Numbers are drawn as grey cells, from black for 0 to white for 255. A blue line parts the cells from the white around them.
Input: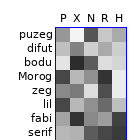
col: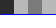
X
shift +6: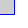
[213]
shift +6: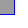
[163]
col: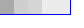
H
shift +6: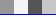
[157 250  91 205]
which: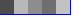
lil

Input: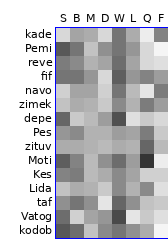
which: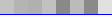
Lida
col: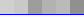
D
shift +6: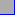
[178]
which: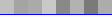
zimek
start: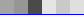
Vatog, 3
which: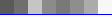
kodob

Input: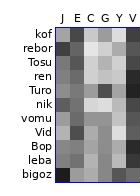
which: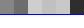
ren
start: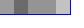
vomu, 1

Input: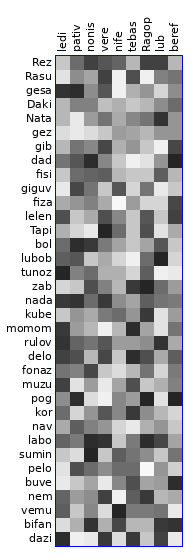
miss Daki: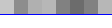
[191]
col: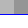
lub
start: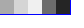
lubob, 4
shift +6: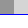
[155 219]
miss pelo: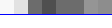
[207]

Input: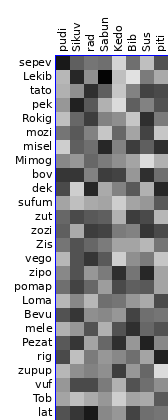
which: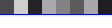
dek
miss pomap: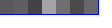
[157]

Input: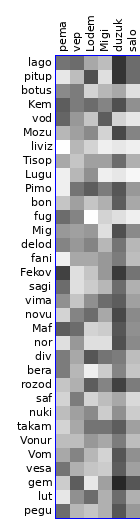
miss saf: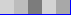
[217]
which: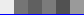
Pimo
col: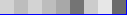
pema
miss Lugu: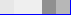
[247]
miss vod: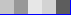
[101]

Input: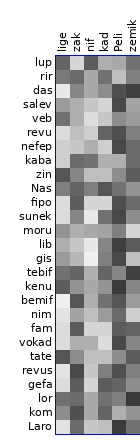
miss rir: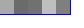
[121]
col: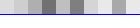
nif
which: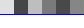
revus
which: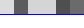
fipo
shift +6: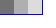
[119 181 226]
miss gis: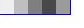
[183]
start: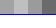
nim, 2

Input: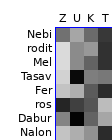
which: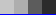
Fer
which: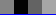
Dabur

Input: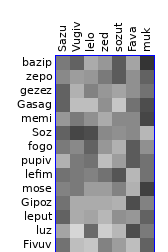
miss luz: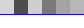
[106]
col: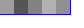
sozut
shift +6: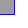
[163]
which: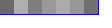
gezez
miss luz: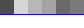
[206]
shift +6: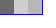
[112 212 189]
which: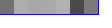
Gipoz

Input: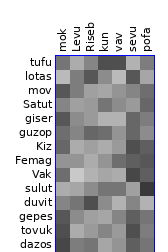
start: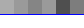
tovuk, 2
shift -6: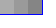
[166 148 127]

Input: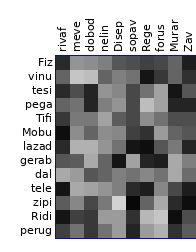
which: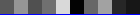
zipi
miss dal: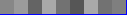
[108]
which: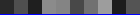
tesi
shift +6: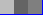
[195 106 133]
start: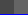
Fiz, 8

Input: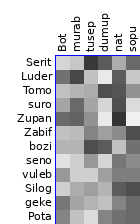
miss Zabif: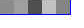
[187]
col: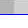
murab
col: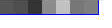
nat
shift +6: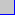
[205]
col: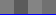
nat
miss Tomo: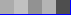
[85]

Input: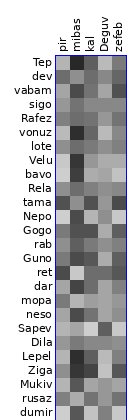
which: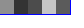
Ziga
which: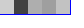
bavo
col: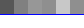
zefeb
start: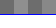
dev, 1
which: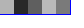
Tep
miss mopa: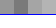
[158]

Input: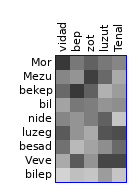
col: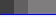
zot
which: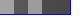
Veve
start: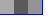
Veve, 1
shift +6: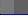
[126 103]
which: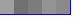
bil
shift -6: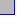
[179]

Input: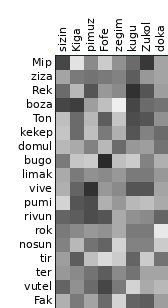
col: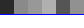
Fofe
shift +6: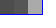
[ 83  91 176]
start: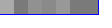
limak, 1
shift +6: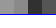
[158 144  55  91]
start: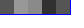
Rek, 3

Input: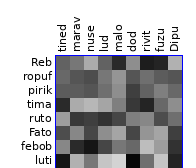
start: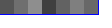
pirik, 3
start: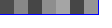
Fato, 1
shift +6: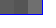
[ 98  91 117]

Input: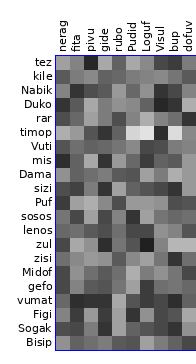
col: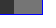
bup
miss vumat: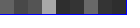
[60]
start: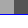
vumat, 5
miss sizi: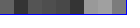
[66]

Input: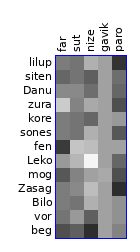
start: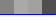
zura, 2
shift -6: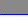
[131 131]

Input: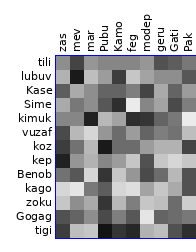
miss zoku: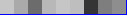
[206]
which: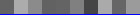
Kase

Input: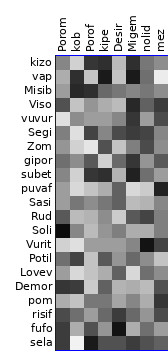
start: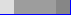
Vurit, 2
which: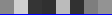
kizo
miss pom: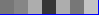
[165]

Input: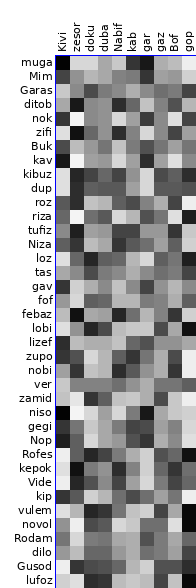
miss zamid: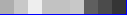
[230]
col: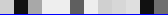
gop
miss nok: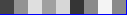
[60]
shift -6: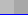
[182 162]
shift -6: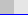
[188 224]
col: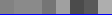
gaz

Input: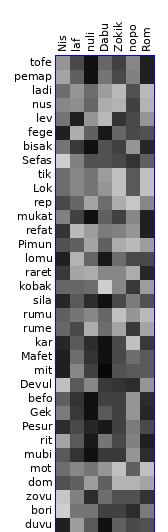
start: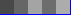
rep, 1
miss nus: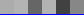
[142]

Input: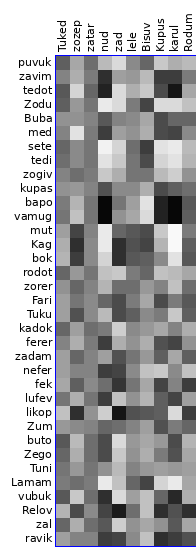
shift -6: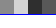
[132 206  41  82]
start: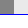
mut, 3
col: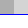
zozep
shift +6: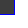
[67]
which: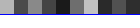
Relov
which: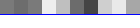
Lamam
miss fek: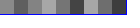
[53]

